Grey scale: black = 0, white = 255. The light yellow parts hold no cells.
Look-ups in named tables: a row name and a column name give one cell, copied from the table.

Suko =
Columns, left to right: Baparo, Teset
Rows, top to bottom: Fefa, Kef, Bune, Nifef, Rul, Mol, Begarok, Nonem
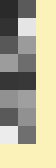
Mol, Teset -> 159
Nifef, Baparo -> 156
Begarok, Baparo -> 89
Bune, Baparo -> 88
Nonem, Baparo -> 236
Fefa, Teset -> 90
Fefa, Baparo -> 42
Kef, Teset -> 229
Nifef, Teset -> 109
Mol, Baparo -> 145
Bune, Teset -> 155
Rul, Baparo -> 54
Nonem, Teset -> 111
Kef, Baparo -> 50
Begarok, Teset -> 145
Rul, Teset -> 56

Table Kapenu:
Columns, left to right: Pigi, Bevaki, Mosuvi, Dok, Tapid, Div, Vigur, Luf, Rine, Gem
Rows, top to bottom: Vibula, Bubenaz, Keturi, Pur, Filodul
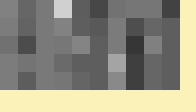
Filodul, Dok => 118
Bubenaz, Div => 89
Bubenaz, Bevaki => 99
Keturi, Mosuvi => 121
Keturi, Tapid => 132
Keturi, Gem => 94
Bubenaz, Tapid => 94
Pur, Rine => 102
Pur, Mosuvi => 121
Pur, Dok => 106
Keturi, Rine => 128
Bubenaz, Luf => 78
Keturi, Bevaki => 76
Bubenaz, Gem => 94
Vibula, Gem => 66
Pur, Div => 94
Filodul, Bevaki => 93
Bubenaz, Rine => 102
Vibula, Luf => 118
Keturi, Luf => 54
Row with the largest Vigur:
Pur

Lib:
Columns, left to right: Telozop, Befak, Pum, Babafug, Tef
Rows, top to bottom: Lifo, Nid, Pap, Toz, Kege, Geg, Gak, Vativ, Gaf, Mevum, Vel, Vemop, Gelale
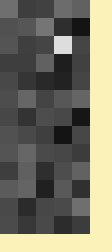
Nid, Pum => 117
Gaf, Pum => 74
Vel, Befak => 100
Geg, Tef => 101
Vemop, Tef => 111
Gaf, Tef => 60
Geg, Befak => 102
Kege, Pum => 41
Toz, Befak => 62
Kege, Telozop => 72
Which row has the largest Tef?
Vemop

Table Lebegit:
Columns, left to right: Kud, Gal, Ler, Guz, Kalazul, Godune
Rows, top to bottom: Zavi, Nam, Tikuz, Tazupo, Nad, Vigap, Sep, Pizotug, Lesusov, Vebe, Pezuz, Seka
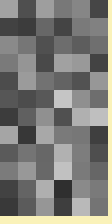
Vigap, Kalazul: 143
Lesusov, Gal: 116
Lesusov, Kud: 90
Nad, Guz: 99
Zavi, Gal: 79
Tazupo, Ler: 73
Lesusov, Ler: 103
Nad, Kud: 76
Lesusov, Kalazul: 125
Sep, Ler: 144
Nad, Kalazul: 82
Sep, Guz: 80

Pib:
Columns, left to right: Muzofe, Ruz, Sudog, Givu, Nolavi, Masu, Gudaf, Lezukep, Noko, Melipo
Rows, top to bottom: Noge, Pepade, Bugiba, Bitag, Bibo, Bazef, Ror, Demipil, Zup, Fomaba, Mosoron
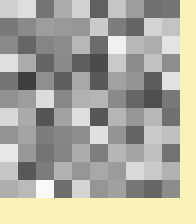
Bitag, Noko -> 193
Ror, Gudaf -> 181
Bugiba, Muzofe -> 137
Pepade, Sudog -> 157
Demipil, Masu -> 224
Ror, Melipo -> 112
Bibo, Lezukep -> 147
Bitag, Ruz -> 171
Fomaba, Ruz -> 88
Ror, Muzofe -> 216
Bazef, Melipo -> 120
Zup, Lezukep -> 164
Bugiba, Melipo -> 227
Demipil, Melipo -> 192
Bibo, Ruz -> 62
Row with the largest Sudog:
Mosoron

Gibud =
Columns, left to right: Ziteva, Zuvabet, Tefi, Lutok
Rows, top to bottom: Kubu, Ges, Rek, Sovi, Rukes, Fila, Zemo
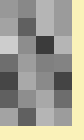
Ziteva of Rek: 205
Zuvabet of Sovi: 157
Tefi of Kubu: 181
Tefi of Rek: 59
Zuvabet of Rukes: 169
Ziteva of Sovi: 110
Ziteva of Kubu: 152
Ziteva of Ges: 163
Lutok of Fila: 109
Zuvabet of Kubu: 136
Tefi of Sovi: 128
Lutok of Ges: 155
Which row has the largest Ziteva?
Rek

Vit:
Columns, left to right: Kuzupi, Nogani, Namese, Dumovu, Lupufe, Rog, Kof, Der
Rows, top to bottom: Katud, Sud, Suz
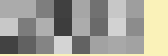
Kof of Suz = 168
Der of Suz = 162
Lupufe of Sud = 172
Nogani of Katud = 171
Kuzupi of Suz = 66
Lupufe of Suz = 98
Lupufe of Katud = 166
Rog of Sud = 106
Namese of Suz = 132
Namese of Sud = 175

